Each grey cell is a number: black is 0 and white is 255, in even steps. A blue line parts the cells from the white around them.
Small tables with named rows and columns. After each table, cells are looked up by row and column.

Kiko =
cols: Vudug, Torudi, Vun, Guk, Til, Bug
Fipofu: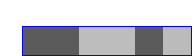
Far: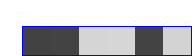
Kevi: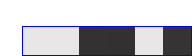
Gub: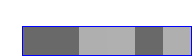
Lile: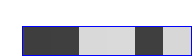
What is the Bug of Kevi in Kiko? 52
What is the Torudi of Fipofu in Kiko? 91
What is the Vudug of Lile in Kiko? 62
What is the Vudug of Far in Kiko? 66
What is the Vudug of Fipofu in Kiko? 91
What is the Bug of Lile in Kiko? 215
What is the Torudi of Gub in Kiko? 105
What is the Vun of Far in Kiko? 213
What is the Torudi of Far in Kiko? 67
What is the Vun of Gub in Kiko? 175
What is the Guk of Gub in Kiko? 176
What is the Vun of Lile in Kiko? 217
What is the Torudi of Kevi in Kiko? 231
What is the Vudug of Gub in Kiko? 105
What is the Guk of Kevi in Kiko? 49
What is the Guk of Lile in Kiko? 218
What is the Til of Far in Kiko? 67

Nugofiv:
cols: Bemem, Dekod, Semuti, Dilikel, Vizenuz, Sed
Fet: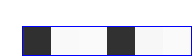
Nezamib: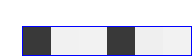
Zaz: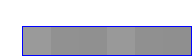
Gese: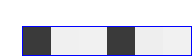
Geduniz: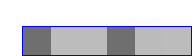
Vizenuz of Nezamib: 239
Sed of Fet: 250
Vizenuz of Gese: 238
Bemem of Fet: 48
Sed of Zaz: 143
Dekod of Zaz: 145
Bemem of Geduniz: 111
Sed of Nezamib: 242
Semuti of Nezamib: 242
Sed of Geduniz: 188
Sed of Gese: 241
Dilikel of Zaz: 153
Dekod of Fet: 249
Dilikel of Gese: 58
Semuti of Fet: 250
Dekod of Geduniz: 188
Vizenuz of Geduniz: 187
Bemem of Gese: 58
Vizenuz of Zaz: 144
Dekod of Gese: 240
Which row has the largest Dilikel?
Zaz

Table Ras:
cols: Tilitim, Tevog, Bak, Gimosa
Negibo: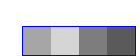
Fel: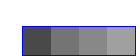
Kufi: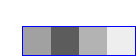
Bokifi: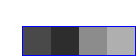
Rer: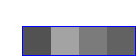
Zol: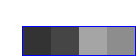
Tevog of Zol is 69
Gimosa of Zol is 141
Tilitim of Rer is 82
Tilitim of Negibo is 166
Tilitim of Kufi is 161
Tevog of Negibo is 213
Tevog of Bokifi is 45
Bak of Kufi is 179

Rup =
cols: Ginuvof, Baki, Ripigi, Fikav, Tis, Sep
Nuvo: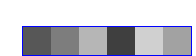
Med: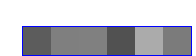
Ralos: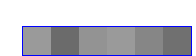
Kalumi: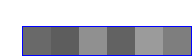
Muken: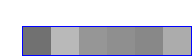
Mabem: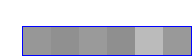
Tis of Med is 171
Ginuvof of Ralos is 154
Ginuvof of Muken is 113
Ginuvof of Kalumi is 105
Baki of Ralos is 107
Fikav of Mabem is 143
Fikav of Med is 81
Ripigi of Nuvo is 182
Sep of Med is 123
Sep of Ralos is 112
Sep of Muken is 172
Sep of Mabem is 153
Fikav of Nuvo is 63
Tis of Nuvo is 208
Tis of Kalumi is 155
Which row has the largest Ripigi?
Nuvo

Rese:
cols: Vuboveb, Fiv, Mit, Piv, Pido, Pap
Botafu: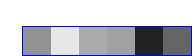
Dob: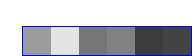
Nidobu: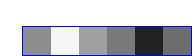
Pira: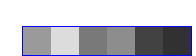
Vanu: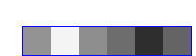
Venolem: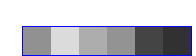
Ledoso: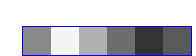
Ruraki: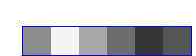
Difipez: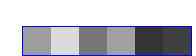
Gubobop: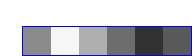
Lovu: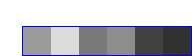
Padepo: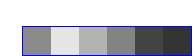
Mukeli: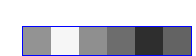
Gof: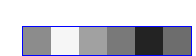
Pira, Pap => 49
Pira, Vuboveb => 154
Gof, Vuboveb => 140
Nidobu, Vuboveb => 142
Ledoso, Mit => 176
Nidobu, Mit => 160
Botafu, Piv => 161
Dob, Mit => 118
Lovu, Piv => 141

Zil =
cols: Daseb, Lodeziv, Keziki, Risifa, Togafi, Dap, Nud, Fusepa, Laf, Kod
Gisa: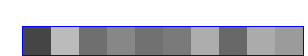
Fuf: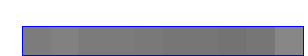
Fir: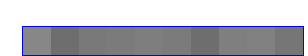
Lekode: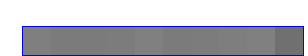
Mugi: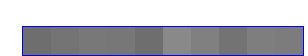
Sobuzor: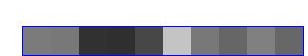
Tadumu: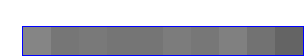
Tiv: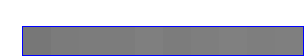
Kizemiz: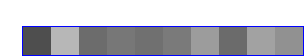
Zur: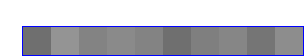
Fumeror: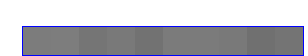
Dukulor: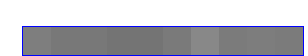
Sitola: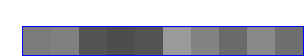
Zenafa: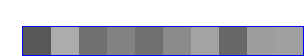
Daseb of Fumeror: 124
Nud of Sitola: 131
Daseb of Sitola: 123
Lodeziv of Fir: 110
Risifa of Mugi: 119
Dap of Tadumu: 124
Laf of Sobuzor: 128
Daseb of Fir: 135
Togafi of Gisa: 113
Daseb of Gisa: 69

